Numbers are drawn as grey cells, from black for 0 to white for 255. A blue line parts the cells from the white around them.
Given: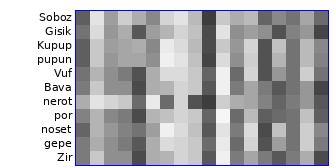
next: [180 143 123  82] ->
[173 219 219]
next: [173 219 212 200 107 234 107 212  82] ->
[158 115 206]

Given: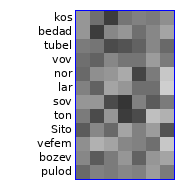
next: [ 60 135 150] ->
[111 135 164]
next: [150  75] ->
[ 53 129  91]
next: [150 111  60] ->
[117 129 123]
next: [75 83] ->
[ 98 135 105]
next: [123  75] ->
[150  60  75]

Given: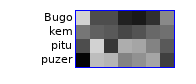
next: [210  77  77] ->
[33 25 48]
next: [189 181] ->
[131 145 165]
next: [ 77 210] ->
[ 55 173 165]
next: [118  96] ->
[89 71 83]
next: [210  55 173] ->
[165 131  89]
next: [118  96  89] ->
[ 71  83 104]
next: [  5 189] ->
[181 131 145]

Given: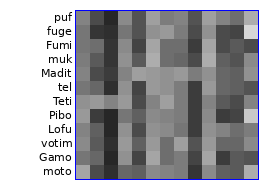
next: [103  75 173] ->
[ 96  83 138]
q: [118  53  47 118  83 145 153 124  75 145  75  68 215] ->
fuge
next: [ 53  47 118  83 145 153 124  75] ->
[145  75  68]
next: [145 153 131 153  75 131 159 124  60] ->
[131  90  75]
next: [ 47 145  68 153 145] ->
[124  60 153]

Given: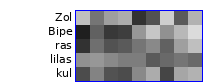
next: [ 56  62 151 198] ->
[145 184 219]
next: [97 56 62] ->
[151 198 145]
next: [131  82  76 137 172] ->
[ 69 166 178]

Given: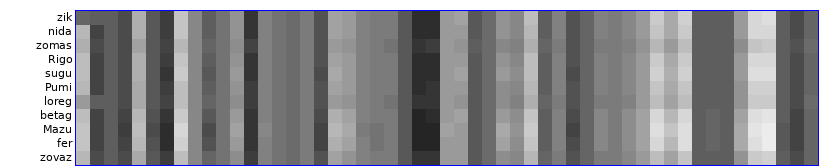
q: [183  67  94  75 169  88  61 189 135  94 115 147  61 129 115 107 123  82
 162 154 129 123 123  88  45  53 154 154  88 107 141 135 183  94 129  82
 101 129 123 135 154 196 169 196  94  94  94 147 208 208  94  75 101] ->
Pumi
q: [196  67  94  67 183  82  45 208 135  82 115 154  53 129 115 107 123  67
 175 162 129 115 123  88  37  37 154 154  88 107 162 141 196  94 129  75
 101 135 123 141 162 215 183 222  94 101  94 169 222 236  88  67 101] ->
fer
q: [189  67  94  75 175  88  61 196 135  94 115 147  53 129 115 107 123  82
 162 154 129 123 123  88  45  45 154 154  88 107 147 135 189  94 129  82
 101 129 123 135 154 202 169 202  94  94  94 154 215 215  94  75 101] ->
Rigo
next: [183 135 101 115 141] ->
[ 67 129 115]
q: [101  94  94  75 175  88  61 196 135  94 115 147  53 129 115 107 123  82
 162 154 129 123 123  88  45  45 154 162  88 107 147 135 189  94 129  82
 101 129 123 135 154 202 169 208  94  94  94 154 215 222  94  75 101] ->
zik
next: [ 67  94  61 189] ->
[ 75  45 215]

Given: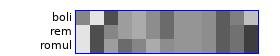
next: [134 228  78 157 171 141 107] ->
[149 149 141]
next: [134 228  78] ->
[157 171 141]
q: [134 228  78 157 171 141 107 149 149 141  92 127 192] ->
boli
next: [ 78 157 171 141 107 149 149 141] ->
[ 92 127 192]

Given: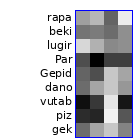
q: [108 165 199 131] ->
gek

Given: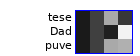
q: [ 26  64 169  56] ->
tese
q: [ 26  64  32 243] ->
Dad

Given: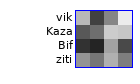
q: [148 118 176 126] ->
ziti
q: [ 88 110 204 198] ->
Kaza
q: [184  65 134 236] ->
vik
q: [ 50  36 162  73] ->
Bif

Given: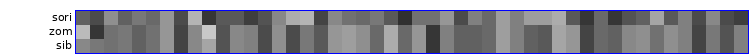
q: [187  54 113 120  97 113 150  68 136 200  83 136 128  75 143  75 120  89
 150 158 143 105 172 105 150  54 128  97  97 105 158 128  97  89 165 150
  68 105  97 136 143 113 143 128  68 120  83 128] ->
zom
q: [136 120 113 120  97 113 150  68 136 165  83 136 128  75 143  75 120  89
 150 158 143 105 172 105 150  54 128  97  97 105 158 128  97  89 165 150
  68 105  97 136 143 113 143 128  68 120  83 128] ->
sib
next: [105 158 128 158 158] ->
[172  89  54]
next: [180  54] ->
[89 89 62]
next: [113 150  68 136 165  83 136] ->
[128  75 143]

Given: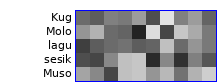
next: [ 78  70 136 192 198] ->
[ 42 136  49]
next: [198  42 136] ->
[ 49 128  86]
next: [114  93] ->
[100 192 107]
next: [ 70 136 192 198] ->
[ 42 136  49]
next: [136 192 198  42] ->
[136  49 128]
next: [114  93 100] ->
[192 107 149]

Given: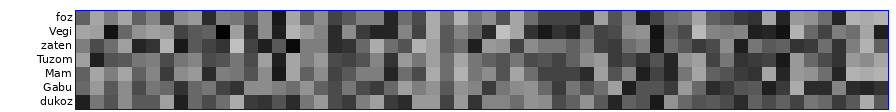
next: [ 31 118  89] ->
[97 51 59]
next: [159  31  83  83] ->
[ 59 153 104]
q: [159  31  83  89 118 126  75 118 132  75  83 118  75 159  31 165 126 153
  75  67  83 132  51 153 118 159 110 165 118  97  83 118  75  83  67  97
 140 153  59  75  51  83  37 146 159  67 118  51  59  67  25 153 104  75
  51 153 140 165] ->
Tuzom
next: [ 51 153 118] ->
[159 110 165]
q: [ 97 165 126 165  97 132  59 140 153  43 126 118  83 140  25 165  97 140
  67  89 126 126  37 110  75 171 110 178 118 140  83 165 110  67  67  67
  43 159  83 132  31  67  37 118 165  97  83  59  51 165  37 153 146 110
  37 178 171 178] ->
Mam
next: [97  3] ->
[159  51 140]

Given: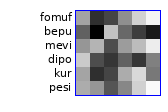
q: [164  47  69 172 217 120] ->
kur
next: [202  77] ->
[54 97 54]
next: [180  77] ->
[156 188 237]
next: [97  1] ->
[194 104  61]
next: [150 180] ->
[ 77 156 188]

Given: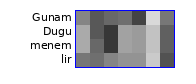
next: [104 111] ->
[ 68 217 119]
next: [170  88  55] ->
[162 155 194]
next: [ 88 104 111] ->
[ 68 217 119]

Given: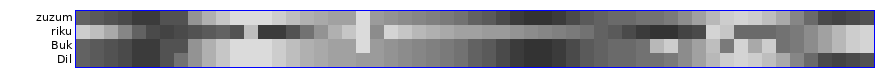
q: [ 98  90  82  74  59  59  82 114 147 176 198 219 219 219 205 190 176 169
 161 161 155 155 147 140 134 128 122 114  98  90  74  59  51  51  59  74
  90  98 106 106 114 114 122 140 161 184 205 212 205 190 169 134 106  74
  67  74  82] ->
Dil
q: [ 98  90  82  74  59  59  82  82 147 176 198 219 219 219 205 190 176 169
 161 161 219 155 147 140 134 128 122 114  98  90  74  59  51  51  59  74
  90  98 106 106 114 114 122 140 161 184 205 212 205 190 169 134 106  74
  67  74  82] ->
zuzum

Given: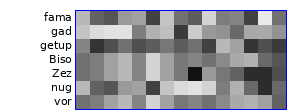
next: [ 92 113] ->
[ 65 184 161]
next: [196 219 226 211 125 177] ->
[105  44 105]
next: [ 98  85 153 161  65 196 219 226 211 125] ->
[177 105  44]
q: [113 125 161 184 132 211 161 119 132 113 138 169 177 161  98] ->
vor
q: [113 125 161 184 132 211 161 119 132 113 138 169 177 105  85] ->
Biso

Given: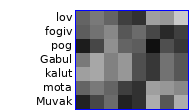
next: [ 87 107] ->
[71 41 63]
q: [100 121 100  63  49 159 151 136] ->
mota

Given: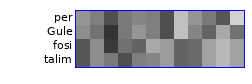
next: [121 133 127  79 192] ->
[149 121  86]
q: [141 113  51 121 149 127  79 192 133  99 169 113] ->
Gule
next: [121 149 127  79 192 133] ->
[ 99 169 113]
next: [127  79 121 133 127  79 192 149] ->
[121  86 210]
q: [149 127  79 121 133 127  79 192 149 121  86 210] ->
per
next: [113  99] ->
[169 155  99]
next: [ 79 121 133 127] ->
[ 79 192 149]

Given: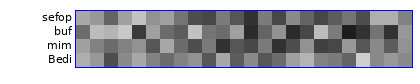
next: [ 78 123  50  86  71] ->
[123  50  78]
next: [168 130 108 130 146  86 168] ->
[ 92 138  86]
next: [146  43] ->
[ 71 188 123]
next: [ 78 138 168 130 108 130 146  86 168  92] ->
[138  86 108]

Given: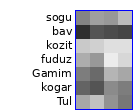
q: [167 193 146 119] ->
Tul
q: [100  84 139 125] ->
kogar
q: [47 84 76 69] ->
bav
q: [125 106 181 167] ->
Gamim

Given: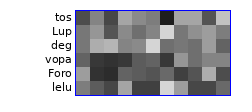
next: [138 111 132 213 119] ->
[144 157 125]
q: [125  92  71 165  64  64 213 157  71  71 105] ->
lelu
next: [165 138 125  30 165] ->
[165  84 193]

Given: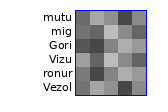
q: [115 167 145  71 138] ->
Vezol
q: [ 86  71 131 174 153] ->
Gori
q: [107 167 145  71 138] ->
mutu
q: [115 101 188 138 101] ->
mig
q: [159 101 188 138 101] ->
Vizu

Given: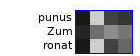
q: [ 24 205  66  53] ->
punus
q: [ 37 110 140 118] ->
Zum
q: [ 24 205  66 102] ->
ronat

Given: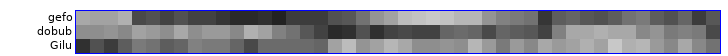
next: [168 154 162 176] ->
[162 200 176]
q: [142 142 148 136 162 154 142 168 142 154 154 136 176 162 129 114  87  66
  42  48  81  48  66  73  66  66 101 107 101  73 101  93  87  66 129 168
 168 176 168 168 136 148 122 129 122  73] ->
dobub
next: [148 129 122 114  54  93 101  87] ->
[ 81  93 114]
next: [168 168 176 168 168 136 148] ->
[122 129 122]
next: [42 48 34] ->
[60 60 60]
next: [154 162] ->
[176 162 200]
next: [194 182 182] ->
[148 129 122]

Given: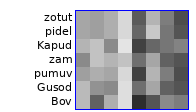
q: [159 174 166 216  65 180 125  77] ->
pumuv
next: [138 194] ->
[180 194 111]
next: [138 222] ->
[111 166  97]
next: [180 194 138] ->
[228  65 103]
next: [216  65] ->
[180 125  77]
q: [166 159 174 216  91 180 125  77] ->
zotut

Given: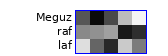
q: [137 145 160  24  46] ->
raf
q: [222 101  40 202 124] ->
laf
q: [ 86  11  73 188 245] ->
Meguz

